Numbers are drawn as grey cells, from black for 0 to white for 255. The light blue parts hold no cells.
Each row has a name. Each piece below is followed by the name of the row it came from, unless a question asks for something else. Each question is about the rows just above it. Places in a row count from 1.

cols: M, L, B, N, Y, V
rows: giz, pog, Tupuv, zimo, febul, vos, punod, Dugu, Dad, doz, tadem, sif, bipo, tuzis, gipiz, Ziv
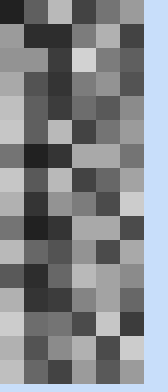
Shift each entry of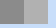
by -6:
[133 171]
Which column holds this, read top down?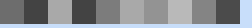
N

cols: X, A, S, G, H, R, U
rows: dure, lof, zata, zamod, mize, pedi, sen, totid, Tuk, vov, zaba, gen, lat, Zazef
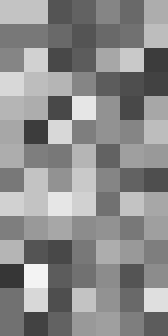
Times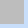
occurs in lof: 1
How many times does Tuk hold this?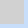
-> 2
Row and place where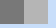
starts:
sen, 3
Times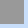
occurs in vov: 1
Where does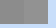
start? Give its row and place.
vov, 4
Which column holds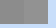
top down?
H

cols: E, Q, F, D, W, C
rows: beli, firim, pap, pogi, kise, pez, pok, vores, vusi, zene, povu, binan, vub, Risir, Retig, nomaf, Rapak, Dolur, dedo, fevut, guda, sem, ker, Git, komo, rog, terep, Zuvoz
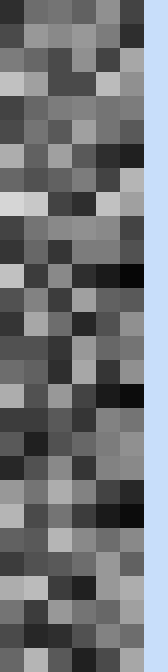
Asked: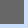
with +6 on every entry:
[109]
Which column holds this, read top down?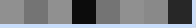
C
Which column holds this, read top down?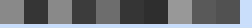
F
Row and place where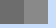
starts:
ker, 5
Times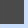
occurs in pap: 1
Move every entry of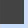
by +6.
[73]

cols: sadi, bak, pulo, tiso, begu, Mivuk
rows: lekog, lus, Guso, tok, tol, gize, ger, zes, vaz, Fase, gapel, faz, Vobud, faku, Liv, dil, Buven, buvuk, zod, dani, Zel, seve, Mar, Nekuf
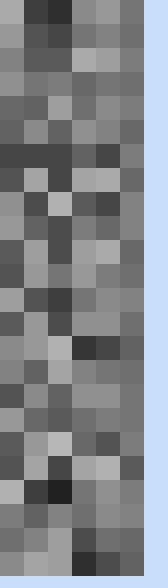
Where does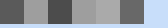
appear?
gapel
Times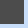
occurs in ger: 0
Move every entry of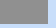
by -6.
[138 138]
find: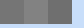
lus
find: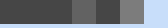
ger
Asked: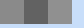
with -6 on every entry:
[132 92 138]
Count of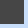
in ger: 4

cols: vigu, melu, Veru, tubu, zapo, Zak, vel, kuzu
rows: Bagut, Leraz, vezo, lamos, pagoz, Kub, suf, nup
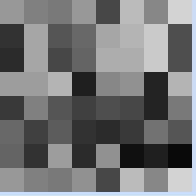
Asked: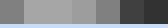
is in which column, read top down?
melu
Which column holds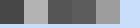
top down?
Veru
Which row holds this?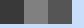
pagoz
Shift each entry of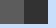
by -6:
[86 44]
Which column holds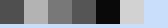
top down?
kuzu
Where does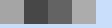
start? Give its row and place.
vezo, 2

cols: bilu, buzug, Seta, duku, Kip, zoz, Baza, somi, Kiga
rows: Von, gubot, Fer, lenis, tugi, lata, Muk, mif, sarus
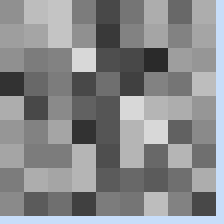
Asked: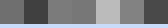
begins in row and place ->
sarus, 3
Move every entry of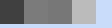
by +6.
[70 130 123 195]
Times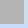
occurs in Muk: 3

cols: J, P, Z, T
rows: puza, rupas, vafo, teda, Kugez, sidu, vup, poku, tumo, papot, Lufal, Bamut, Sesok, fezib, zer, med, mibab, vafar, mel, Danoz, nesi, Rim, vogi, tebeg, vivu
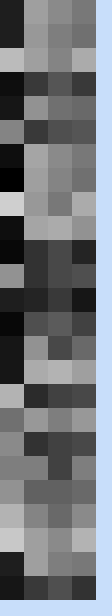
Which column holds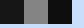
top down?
J
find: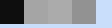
papot
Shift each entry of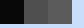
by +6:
[14 85 97]
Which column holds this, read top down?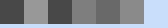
T
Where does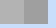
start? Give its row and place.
med, 3
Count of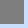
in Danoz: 3

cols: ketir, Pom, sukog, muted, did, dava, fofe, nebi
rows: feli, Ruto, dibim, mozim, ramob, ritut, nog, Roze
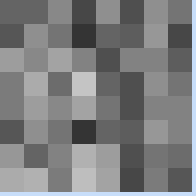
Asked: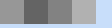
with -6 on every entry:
[145 94 124 171]
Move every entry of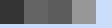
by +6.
[58 106 99 157]
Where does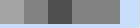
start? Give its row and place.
dibim, 3
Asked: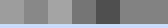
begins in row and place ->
ramob, 2
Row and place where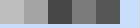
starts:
Roze, 4

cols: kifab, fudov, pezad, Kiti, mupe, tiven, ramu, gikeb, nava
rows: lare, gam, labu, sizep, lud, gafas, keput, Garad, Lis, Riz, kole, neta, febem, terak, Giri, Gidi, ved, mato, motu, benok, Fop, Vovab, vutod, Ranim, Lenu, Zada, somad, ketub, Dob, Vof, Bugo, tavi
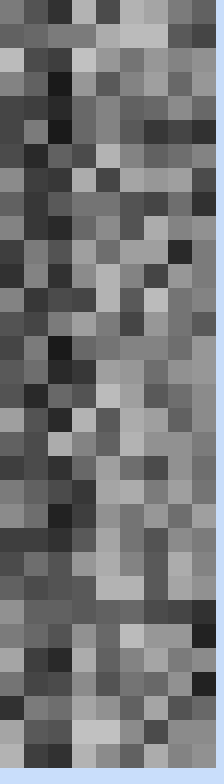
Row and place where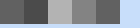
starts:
keput, 3
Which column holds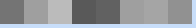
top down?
mupe
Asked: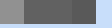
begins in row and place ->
Zada, 1
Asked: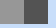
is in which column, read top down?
ramu
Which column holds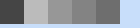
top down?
ramu
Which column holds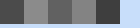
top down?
kifab
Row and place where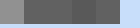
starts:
Zada, 1

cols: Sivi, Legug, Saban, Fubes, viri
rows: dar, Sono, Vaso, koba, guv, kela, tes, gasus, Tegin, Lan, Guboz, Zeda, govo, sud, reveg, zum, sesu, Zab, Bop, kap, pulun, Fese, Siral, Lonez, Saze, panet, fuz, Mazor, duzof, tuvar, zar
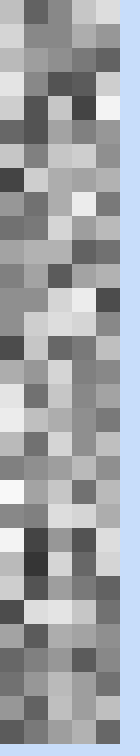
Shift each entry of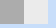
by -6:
[166 229]
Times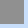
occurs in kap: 2
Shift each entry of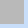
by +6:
[191]

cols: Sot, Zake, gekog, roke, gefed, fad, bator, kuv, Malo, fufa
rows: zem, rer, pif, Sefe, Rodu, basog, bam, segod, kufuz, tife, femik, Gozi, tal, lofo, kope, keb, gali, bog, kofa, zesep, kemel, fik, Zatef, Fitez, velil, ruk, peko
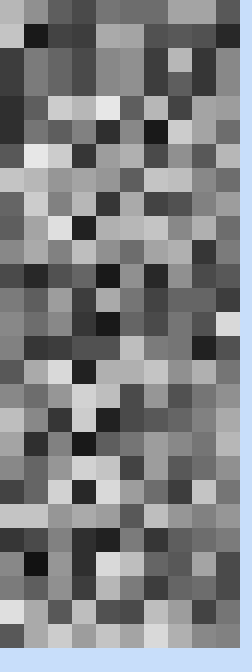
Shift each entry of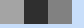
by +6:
[170 53 135]
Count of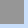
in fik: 3
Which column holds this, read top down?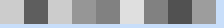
gekog

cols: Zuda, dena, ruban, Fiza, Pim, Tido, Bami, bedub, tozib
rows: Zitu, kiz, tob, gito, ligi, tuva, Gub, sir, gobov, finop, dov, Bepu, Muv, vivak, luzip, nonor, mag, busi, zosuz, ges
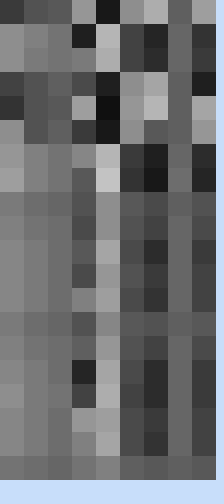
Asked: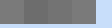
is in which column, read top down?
dena
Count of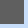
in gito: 2
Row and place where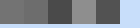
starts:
finop, 2
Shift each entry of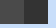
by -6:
[68 45]
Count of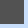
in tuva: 1

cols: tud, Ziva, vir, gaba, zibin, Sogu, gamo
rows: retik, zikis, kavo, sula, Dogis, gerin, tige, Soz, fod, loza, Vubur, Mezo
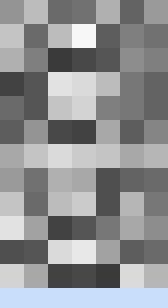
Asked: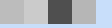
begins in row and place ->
fod, 3
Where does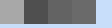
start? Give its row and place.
Soz, 4

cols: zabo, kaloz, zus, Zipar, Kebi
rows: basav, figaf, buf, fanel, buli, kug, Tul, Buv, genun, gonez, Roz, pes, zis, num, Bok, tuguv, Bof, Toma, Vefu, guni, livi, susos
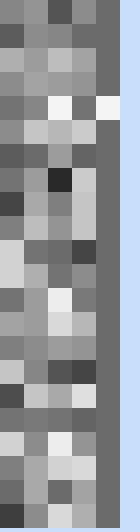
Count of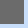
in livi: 3
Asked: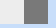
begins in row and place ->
zis, 3
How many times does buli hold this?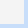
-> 2
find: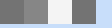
buli
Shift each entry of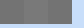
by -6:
[109 115 109]

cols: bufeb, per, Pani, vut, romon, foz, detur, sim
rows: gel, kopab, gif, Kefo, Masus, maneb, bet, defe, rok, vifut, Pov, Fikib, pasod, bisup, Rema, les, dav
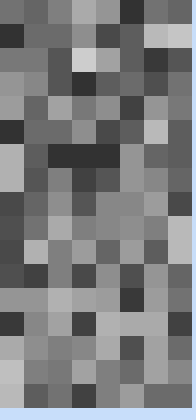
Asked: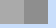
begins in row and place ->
Rema, 1
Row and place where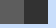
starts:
bet, 2
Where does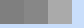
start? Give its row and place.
Rema, 3
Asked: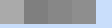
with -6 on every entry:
[164 121 129 136]
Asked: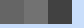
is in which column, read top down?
sim
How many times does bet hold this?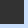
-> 3

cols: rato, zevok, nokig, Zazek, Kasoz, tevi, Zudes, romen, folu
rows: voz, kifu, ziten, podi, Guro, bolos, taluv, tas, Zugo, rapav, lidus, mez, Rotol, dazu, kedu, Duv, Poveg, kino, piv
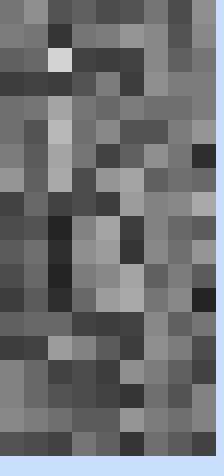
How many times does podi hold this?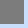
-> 3
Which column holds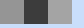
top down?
Kasoz
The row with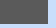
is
kino
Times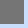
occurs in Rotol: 1
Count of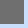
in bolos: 2

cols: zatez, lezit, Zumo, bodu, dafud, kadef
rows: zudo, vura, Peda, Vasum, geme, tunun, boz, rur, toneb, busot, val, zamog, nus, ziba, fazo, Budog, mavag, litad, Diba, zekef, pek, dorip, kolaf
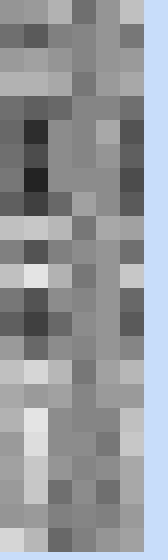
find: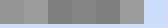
dorip
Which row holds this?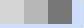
Budog
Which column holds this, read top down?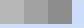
Zumo
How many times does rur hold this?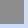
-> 3

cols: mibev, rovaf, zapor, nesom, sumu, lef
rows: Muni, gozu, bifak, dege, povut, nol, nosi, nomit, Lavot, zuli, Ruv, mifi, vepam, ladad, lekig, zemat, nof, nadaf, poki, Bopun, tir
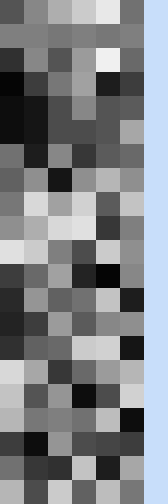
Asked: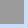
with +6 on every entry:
[161]
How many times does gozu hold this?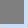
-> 4
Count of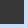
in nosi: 1
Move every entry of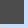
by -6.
[70]
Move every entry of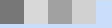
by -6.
[113 210 155 203]
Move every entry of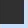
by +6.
[54]

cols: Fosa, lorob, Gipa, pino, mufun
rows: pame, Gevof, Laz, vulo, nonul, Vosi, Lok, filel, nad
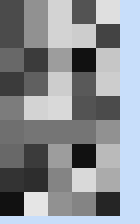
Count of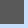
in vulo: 1
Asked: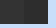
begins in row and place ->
filel, 1
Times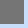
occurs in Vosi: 3
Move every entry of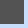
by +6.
[89]

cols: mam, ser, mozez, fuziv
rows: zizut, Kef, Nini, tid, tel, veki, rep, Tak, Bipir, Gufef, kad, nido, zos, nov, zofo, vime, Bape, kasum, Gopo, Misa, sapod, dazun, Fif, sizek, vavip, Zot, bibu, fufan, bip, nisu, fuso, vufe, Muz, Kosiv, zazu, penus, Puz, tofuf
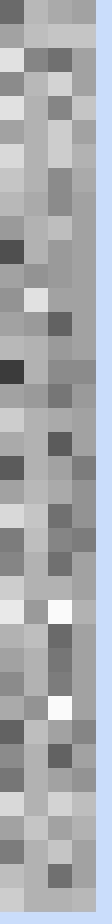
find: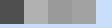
kad
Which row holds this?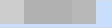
tofuf
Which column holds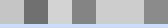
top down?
mozez
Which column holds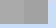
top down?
fuziv
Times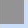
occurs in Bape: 0

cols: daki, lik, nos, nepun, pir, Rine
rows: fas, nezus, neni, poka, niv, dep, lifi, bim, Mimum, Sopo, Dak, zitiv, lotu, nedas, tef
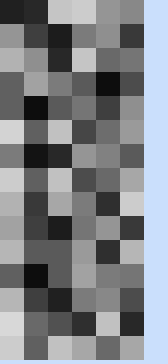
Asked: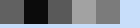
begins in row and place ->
zitiv, 1
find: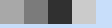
Mimum

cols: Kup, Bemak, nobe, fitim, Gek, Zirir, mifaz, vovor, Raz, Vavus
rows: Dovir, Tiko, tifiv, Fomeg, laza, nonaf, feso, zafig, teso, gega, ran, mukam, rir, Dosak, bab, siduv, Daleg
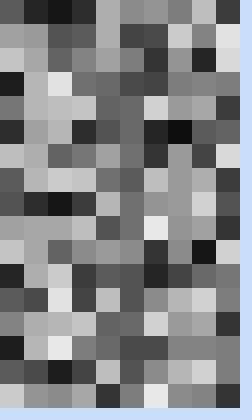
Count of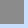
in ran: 3
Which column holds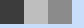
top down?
fitim

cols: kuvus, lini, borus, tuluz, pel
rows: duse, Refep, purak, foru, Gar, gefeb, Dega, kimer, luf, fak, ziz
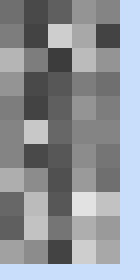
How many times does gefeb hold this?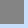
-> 3
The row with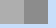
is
kimer
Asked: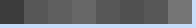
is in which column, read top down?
borus
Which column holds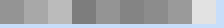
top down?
tuluz
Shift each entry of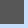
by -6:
[81]
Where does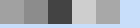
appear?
ziz

